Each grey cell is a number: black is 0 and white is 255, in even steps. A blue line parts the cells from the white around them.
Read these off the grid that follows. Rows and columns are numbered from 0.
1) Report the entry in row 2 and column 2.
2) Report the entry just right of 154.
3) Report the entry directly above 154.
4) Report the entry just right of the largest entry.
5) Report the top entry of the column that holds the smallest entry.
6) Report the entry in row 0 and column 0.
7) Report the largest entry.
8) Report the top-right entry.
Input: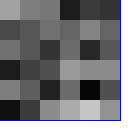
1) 52
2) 140
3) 107
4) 146
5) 59
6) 162
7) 198
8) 52

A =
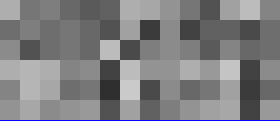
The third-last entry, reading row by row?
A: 167
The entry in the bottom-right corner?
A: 153
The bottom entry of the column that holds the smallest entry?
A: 82
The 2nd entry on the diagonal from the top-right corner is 74
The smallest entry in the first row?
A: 82
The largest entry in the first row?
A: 188
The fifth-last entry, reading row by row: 147
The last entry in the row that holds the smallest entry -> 104
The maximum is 202
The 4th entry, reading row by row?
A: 104
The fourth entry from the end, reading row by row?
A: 161
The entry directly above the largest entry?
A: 188
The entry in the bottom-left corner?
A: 147
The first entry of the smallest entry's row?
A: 132
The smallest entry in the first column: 110
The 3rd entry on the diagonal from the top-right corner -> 132
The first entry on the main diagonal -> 174
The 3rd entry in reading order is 126
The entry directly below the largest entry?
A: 161
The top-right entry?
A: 132
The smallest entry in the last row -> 66
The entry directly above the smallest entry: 66
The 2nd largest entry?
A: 196
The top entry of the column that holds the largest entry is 174

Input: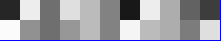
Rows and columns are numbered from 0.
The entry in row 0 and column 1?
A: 237
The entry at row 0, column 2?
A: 111
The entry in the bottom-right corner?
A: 223
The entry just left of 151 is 111
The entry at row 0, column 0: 38
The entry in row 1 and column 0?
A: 251
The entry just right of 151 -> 187

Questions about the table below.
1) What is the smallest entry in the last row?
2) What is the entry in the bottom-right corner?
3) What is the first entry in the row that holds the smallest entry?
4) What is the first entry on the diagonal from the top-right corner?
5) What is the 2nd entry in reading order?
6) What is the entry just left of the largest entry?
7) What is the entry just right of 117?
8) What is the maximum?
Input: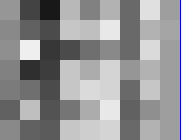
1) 91
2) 158
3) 150
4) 158
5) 67
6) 143
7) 172
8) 239

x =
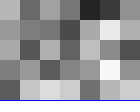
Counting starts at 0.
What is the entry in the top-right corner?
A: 145
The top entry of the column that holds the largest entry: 59
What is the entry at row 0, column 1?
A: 105
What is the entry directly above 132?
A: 98
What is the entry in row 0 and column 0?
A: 183
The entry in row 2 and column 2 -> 175
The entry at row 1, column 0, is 153
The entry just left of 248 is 153
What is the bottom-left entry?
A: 92
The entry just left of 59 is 37

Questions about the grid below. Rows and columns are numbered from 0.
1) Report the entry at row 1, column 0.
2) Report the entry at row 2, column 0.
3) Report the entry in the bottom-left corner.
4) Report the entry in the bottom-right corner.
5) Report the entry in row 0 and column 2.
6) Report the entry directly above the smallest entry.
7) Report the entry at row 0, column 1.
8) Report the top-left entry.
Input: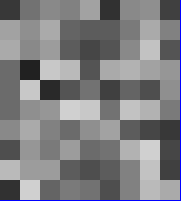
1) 162
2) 170
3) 49
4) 170
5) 137
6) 137
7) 114
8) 56
